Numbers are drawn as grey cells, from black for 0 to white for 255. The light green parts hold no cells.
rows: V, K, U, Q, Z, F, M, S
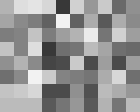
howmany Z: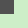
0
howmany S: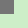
2

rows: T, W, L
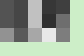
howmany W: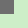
1
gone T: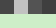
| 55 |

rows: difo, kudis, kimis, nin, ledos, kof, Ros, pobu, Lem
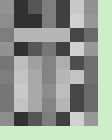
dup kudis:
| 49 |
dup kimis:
| 182 |
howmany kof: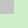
2
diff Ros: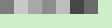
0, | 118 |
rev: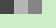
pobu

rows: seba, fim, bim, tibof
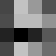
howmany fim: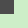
1
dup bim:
| 34 |
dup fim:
| 187 |

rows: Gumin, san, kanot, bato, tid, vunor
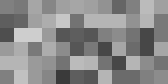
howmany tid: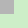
4
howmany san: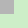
4

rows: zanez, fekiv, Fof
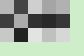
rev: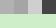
zanez
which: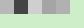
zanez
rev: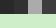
fekiv

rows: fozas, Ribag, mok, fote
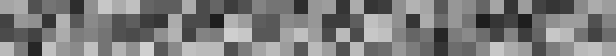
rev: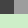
fozas
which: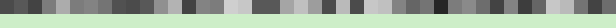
mok
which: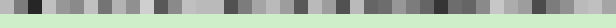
fote
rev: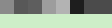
Ribag

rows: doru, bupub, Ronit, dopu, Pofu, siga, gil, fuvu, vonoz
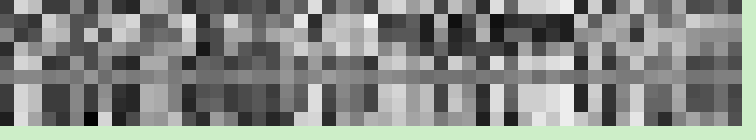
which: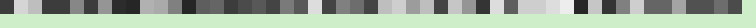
fuvu
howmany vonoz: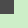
2

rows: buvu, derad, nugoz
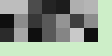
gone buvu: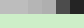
| 28 |
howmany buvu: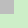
2
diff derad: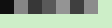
1, | 140 |
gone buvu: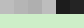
| 76 |
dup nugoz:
| 15 |
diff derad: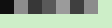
4, | 148 |
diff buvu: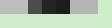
5, | 175 |

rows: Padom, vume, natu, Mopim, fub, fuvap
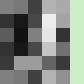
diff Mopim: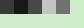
0, | 51 |
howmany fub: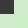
2

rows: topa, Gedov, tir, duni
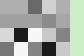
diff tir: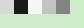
3, | 201 |
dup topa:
| 175 |
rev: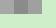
Gedov
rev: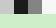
duni
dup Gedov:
| 160 |
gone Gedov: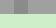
| 167 |
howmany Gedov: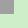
3

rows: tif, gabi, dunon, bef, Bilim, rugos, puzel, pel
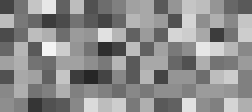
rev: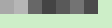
gabi
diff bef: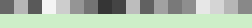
7, | 46 |
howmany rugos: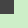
2

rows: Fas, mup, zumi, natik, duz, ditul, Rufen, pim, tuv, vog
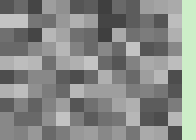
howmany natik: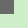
4
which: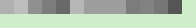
Rufen
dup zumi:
| 112 |
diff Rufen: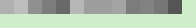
8, | 158 |
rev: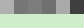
zumi
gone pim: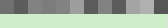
| 98 |

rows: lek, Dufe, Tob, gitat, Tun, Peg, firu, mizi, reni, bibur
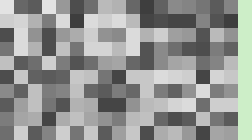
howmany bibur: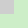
2
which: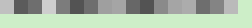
Tun

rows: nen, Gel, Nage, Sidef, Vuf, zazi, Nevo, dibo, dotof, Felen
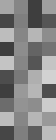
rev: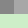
nen
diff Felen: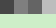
2, | 93 |
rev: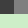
Gel
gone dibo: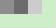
| 147 |
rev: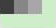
nen
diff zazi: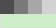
2, | 175 |
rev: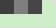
Gel

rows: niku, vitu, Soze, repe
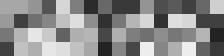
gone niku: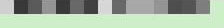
| 43 |
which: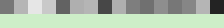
Soze
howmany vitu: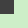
3
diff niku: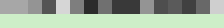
7, | 104 |
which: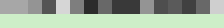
niku
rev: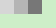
vitu
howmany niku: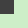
1

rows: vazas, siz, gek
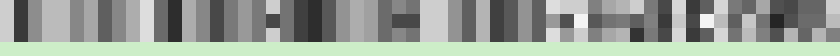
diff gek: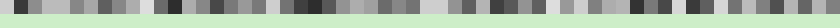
43, | 167 |
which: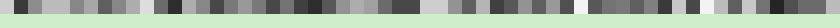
siz
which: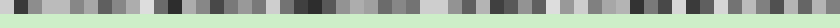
gek
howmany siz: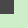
5

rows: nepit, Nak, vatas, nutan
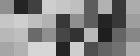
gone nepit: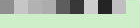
| 64 |
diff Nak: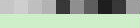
7, | 36 |
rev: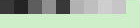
Nak

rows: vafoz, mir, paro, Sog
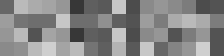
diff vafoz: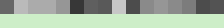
3, | 164 |
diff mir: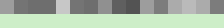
5, | 110 |
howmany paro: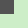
3
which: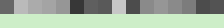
vafoz
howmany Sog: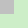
0

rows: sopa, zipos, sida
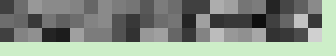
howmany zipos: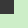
5
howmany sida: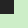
1
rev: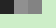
sida
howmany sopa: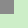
4

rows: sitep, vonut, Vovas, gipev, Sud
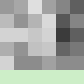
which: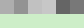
gipev
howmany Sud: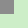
4
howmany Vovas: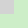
3
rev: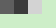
Vovas

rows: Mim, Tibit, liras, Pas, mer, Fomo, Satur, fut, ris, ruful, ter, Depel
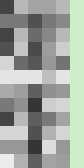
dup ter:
| 151 |
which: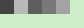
ris
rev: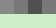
Tibit
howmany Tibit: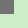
0
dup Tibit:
| 121 |
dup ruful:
| 213 |
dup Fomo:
| 228 |

